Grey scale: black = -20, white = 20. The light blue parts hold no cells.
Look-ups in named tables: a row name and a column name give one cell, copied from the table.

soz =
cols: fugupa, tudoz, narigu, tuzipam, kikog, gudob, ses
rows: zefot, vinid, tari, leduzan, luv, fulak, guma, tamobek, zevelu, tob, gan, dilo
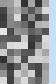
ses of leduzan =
9
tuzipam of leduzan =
-3
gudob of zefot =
-12
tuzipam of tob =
9
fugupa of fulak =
-5
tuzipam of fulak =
12
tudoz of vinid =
3
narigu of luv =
3
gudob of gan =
-9

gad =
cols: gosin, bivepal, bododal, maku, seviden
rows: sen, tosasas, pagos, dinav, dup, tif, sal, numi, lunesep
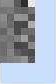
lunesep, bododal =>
1
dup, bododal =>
-8
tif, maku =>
5
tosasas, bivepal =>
-1
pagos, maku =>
3
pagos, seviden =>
-7
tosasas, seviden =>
-2
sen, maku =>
-13
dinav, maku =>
-9
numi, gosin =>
-3
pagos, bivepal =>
-4
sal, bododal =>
-9
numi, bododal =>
-5
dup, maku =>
-3
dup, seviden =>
-3
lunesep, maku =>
3
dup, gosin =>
-4
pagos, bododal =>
3
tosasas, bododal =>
-4
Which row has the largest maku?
tif

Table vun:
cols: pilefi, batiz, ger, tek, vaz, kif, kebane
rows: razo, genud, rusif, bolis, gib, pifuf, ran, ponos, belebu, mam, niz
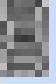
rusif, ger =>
-4
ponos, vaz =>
-4
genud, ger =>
-4
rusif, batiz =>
-4
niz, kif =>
-5
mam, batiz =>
-7
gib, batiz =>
8
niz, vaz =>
6
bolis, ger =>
0
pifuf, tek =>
-11
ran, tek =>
-1
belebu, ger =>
4
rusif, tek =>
-3
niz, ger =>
6
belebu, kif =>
2
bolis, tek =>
-1
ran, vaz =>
-2
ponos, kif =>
-5
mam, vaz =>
-6
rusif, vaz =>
-3
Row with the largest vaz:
niz

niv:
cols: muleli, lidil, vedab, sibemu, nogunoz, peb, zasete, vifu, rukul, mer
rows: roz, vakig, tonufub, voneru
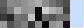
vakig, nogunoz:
4
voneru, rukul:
5
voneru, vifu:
3
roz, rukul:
-5
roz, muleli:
-5
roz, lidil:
2
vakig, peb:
-18
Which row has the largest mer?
tonufub

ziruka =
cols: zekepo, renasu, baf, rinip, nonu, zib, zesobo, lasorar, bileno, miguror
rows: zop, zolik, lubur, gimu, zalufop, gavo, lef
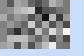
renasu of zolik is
3
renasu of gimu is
4
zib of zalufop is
10
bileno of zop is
4
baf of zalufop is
-13
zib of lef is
3
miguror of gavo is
-9
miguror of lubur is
4
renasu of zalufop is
-5
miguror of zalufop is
19
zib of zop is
-8
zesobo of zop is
-3
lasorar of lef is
17
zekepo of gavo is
1
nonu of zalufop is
-8
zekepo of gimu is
0
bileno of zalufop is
4
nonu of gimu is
12
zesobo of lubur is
-17
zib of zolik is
-14

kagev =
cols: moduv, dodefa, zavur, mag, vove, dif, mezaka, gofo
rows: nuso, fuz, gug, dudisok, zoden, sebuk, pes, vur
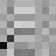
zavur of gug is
4
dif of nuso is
6
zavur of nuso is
8
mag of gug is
4
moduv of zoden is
4
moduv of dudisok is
8
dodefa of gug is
7
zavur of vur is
-1
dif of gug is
6
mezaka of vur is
9
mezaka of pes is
7

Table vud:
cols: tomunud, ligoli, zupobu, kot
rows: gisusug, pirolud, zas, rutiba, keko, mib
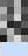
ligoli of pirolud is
-9
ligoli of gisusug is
-5
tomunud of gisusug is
-3
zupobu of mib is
14
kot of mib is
0
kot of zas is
-10
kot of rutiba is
-6

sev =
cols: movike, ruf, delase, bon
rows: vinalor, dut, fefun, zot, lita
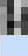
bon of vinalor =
6
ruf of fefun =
-8
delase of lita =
10
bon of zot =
-9
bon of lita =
-9
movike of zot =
4
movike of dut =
5
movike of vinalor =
-1
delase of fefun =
9
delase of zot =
-2
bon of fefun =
-12
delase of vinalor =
12
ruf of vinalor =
-12
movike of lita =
4

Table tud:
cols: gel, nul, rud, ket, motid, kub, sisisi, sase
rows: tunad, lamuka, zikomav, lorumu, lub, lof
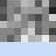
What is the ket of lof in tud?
16
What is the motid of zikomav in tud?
-4
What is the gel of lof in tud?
1
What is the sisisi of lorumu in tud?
1
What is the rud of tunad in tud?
2
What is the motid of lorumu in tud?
7
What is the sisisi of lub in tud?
1
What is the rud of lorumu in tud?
4
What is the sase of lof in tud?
1
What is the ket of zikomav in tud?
1
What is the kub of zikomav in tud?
-8
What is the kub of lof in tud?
9
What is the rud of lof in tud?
2
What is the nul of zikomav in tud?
1
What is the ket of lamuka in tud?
5
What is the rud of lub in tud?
-2
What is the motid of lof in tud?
8
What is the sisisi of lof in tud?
17
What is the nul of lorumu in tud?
4
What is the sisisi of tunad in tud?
8

